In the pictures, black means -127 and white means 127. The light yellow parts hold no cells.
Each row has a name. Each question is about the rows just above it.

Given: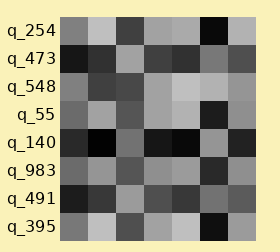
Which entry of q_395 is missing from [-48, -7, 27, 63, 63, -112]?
[34]
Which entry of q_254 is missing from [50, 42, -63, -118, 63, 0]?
[34]
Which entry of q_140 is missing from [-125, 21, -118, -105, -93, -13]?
[-86]
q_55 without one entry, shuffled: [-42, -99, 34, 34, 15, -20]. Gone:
[50]
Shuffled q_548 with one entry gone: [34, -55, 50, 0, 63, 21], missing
[-63]
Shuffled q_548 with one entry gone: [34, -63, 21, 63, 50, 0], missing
[-55]
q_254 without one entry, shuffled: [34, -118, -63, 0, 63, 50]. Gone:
[42]

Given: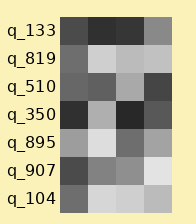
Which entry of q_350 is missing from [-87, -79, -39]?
[47]
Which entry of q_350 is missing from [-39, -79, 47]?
[-87]
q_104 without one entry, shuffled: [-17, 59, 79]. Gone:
[86]
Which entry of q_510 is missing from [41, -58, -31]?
[-24]
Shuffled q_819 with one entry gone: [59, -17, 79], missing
[65]
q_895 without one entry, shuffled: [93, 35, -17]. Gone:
[29]

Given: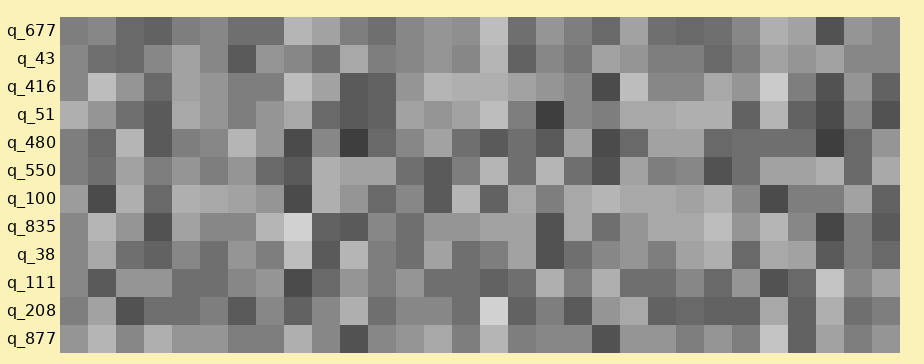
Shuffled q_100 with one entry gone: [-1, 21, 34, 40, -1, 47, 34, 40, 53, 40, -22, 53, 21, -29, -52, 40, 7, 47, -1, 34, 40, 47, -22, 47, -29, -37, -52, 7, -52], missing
[28]
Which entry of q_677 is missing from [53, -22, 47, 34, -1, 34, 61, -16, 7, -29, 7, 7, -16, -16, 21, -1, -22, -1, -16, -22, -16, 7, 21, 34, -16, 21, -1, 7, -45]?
[15]
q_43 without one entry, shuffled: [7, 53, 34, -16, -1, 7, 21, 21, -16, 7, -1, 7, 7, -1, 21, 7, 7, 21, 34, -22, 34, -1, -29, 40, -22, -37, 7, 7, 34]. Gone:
[-8]

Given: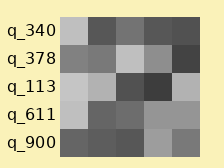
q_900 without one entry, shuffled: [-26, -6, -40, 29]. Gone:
[-34]
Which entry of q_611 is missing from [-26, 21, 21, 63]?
[-18]
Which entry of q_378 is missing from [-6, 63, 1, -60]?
[14]
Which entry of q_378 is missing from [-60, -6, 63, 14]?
[1]

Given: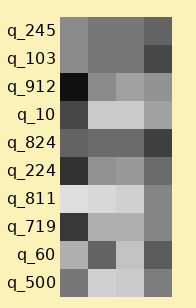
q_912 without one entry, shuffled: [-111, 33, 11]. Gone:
[18]
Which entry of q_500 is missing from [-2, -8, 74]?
[80]
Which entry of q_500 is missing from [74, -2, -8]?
[80]
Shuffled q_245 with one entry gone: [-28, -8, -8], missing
[11]
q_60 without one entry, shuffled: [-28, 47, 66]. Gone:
[-35]
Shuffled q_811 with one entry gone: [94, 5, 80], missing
[88]

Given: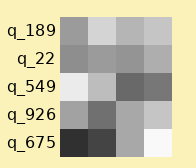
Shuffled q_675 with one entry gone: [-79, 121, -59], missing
[40]
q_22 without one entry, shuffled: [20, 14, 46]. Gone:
[27]
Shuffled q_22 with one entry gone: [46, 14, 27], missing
[20]
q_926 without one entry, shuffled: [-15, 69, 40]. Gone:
[34]
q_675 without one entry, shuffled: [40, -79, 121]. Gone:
[-59]

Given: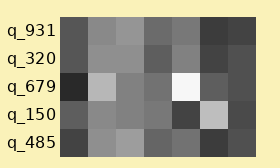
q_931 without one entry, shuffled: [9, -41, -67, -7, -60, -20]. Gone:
[21]
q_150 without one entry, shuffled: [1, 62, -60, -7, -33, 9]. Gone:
[-53]
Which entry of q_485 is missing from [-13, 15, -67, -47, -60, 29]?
[-26]

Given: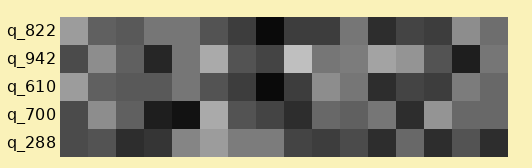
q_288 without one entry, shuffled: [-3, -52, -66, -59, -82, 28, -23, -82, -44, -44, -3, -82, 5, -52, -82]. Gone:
[-74]
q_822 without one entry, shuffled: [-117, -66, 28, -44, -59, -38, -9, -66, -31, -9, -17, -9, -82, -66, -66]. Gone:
[13]
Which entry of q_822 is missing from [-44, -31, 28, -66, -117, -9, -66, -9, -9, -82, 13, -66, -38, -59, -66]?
[-17]
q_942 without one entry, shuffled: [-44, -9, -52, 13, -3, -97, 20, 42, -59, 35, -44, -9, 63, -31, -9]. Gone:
[-89]
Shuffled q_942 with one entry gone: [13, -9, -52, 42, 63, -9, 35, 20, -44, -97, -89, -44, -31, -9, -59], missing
[-3]
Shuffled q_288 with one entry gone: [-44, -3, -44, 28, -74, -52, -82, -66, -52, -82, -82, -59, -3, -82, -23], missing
[5]

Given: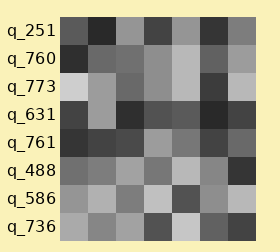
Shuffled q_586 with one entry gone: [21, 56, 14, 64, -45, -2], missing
[49]
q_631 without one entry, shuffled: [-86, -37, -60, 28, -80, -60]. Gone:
[-45]
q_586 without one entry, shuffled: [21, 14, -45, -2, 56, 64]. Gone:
[49]
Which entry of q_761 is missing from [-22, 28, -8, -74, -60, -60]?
[-53]

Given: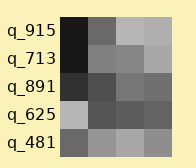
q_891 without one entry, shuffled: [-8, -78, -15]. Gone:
[-48]
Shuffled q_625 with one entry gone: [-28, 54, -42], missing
[-34]
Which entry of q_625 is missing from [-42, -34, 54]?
[-28]
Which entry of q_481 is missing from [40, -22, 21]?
[14]
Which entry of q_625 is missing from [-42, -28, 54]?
[-34]
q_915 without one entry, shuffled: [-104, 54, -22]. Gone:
[47]
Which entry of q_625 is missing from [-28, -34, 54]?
[-42]

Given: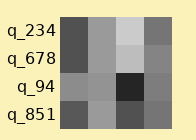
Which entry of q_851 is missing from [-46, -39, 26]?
[-10]
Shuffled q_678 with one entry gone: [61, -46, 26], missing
[4]
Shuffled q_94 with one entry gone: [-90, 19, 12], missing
[-2]
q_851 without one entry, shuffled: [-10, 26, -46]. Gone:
[-39]

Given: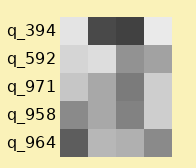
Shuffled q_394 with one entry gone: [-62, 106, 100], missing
[-54]
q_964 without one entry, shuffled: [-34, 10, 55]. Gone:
[48]
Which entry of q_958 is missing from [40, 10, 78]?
[2]
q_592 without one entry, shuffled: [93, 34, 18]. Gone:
[85]
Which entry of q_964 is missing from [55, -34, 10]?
[48]
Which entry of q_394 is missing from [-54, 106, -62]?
[100]
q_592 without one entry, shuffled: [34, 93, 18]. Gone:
[85]

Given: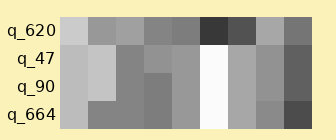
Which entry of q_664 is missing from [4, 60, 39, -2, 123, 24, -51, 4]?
[10]
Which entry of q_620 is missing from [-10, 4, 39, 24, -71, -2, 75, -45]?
[32]

